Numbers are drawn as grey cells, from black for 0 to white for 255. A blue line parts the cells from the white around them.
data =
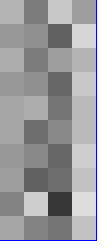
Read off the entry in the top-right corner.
158
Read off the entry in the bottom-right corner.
194
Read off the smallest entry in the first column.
131
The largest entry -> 221
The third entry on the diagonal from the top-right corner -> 124
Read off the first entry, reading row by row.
180
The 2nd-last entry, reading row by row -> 117
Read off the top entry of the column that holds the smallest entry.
200
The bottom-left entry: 166
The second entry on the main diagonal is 144
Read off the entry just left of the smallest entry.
206
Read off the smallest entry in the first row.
124

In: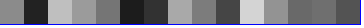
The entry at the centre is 169
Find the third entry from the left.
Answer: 191
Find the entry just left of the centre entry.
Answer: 50
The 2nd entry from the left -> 34
